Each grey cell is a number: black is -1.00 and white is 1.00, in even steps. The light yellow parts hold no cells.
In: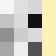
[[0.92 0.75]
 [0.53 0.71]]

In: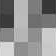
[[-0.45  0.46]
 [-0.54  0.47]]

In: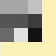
[[ 0.30  0.30]
 [-0.33 -0.35]]

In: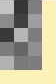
[[ 0.53 -0.58]
 [ 0.09 -0.50]]

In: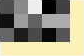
[[-0.38  0.08]
 [-0.87  0.23]]

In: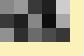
[[ 0.07  0.20]
 [-0.55 -0.76]]
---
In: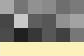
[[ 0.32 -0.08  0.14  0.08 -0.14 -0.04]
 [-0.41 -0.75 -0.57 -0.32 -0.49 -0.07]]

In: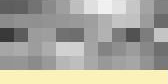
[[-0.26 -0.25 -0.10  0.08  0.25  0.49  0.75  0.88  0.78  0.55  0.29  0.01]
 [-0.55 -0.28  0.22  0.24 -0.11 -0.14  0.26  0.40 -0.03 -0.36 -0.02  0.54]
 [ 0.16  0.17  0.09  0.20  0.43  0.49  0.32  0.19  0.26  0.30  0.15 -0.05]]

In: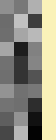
[[ 0.12 -0.06  0.38]
 [-0.14  0.30  0.45]
 [-0.11 -0.59  0.04]
 [ 0.15 -0.11 -0.06]
 [-0.26  0.15 -0.87]]

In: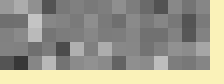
[[ 0.20  0.35  0.13 -0.35 -0.06  0.00 -0.05 -0.01  0.12 -0.02 -0.17 -0.36
   0.07 -0.09  0.05]
 [ 0.01  0.08  0.46 -0.08 -0.03 -0.01  0.06 -0.03 -0.02  0.05 -0.11 -0.11
   0.02 -0.32  0.02]
 [-0.34 -0.57  0.05  0.44 -0.10  0.09  0.14  0.08 -0.22  0.12  0.09  0.48
  -0.02 -0.06  0.04]]

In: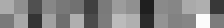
[[ 0.35  0.12 -0.37  0.06 -0.06 -0.11 -0.50 -0.04  0.22  0.13 -0.76  0.08
   0.05  0.33  0.37 -0.56]]

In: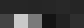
[[-0.70 -0.70 -0.71 -0.70 -0.69 -0.71]]

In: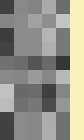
[[-0.49  0.07  0.03  0.33 -0.15]
 [-0.53  0.10  0.09  0.41 -0.06]
 [-0.11 -0.15 -0.33 -0.17 -0.58]
 [ 0.51 -0.17 -0.15 -0.50  0.04]
 [-0.48  0.08  0.06  0.35 -0.11]]
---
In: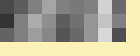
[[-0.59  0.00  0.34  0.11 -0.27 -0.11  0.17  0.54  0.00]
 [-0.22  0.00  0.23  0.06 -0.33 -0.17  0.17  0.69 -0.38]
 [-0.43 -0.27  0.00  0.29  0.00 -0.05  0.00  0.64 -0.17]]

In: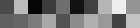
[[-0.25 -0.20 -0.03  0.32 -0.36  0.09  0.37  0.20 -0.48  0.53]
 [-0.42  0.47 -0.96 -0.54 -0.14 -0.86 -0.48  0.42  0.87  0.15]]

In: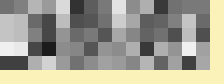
[[-0.11  0.00  0.42  0.21  0.71 -0.61 -0.27 -0.05  0.77  0.10  0.37 -0.55
  -0.11 -0.05 -0.05]
 [-0.50 -0.50  0.37  0.65  0.21 -0.11  0.10  0.26  0.21  0.05  0.42 -0.22
   0.26 -0.50  0.31]
 [ 0.54  0.48  0.00 -0.44  0.16 -0.17 -0.05 -0.33  0.31  0.05 -0.22 -0.11
  -0.38  0.48 -0.38]
 [ 0.54  0.48 -0.17 -0.44  0.48 -0.38 -0.33 -0.11  0.60  0.31 -0.27 -0.22
   0.00  0.54 -0.17]
 [ 0.88  0.83 -0.44 -0.78  0.10  0.05 -0.33  0.16  0.10  0.37 -0.55  0.37
   0.16  0.88  0.26]]

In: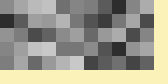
[[ 0.04  0.25  0.51  0.57 -0.07 -0.07  0.09 -0.35 -0.65  0.15  0.30]
 [ 0.09  0.30  0.46  0.51 -0.12  0.04 -0.02 -0.29 -0.65  0.04  0.35]
 [-0.65 -0.29  0.25  0.20  0.41 -0.07 -0.35 -0.53 -0.07  0.30 -0.41]
 [-0.02  0.30 -0.18  0.20  0.41  0.57 -0.47 -0.29 -0.12 -0.47 -0.23]
 [ 0.15 -0.02 -0.41 -0.23  0.09  0.25 -0.18  0.20  0.35 -0.41  0.04]]

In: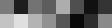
[[ 0.53  0.75  0.41  0.14 -0.33 -0.93 -0.65  0.08]
 [-0.04 -0.77 -0.10 -0.27  0.36 -0.38 -0.87 -0.59]]

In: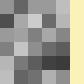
[[-0.38  0.32  0.60 -0.16  0.43]
 [ 0.16 -0.21  0.21  0.21  0.49]
 [ 0.00  0.54  0.11 -0.16 -0.27]
 [ 0.21  0.26  0.00  0.32  0.05]
 [ 0.49 -0.21 -0.11  0.38  0.11]
 [ 0.43 -0.05 -0.27 -0.49 -0.54]]

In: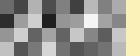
[[-0.65  0.23  0.62 -0.76  0.17  0.23  0.91  0.28  0.05]
 [-0.16 -0.45  0.40 -0.39  0.00 -0.50  0.45  0.00  0.34]
 [ 0.51 -0.33 -0.05  0.67 -0.10 -0.33 -0.22 -0.10  0.45]
 [ 0.17  0.62 -0.22  0.28 -0.22  0.56  0.05 -0.27  0.56]]
